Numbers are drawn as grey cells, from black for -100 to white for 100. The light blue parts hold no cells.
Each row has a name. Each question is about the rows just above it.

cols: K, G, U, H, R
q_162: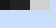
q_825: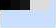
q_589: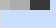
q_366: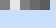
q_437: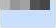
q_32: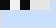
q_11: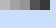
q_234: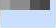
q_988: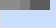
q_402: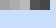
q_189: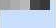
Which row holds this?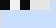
q_32
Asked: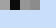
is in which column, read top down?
U
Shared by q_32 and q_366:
[80]
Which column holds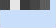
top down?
R
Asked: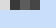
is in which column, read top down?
R

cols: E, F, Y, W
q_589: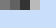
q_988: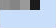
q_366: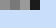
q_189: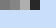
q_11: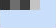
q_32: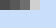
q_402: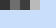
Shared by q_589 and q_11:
[-60]
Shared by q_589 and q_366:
[-5]
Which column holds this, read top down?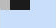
W
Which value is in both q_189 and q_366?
[-5]

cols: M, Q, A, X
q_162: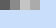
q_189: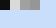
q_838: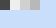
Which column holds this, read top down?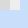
Q
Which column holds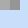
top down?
X
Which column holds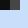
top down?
M

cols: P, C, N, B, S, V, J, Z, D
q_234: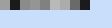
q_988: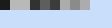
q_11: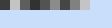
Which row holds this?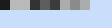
q_988
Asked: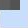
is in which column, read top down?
S
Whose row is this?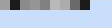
q_234
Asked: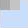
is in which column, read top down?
D
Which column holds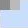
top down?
N
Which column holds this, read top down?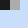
D
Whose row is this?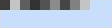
q_11

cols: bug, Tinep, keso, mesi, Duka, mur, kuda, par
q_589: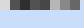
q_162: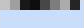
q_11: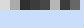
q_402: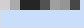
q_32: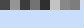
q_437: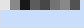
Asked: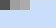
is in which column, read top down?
Tinep
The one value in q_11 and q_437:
[-44]
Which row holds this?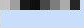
q_162

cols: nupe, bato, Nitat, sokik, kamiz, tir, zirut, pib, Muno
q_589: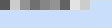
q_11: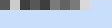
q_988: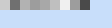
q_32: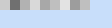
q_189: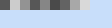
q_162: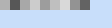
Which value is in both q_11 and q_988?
[60]
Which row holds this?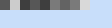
q_11
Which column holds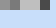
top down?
tir
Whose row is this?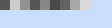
q_189
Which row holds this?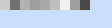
q_988
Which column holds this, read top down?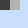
Nitat

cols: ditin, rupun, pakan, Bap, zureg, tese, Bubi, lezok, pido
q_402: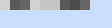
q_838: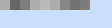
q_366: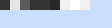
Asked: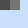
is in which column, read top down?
lezok
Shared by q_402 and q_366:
[-30]

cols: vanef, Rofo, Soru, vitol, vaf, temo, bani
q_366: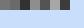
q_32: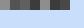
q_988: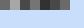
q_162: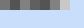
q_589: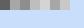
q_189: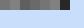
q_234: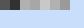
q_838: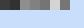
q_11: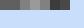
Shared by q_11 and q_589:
[-25]
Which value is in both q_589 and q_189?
[-25]
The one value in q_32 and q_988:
[-43]
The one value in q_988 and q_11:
[-43]

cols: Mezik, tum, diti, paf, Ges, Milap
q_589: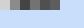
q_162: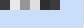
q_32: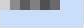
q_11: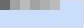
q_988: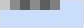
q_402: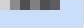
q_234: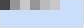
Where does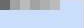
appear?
q_11
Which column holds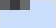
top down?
Milap
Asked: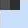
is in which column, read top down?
Ges
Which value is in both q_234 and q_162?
[18]
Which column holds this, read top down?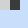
Mezik
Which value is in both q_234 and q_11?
[47]
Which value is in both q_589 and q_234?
[-46]

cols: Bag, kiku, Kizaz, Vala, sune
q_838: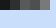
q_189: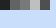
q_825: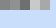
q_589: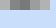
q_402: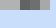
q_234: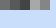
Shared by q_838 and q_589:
[-5]
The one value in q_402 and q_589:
[40]

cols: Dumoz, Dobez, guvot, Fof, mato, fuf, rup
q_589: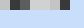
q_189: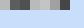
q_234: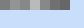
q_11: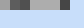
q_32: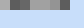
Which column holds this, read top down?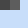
rup
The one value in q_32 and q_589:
[-27]

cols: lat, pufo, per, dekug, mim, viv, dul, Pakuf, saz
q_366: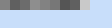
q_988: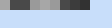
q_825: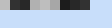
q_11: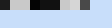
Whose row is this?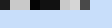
q_11
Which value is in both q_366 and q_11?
[58]

